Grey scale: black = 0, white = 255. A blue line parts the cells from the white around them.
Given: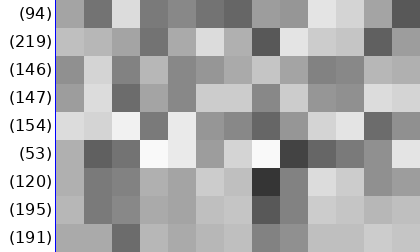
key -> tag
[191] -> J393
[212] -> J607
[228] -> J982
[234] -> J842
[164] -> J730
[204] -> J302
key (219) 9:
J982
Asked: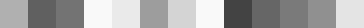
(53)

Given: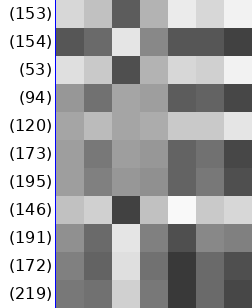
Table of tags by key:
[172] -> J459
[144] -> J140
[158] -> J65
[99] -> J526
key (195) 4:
J140
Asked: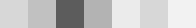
(153)
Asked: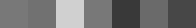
(219)

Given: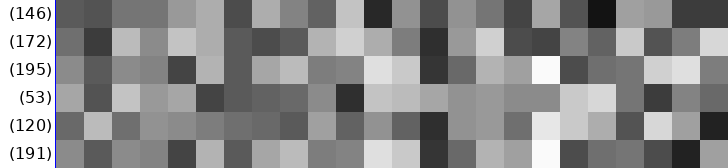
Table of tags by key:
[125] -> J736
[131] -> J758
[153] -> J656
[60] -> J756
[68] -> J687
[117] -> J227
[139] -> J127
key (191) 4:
J758
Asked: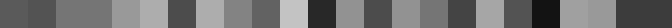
(146)
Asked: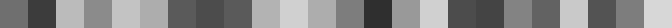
(172)

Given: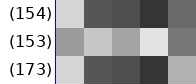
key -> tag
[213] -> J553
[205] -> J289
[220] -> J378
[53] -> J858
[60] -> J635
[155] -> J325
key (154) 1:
J553
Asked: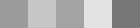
(153)
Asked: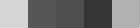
(173)
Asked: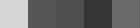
(154)

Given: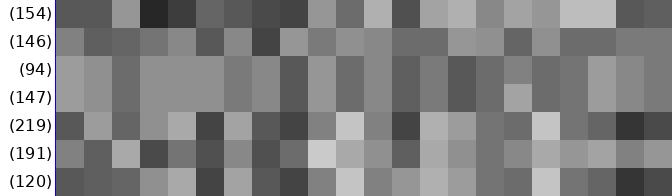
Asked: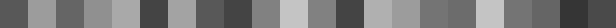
(219)
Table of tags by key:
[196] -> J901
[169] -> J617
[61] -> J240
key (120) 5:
J617
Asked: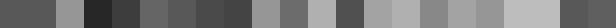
(154)
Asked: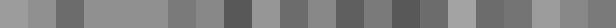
(147)

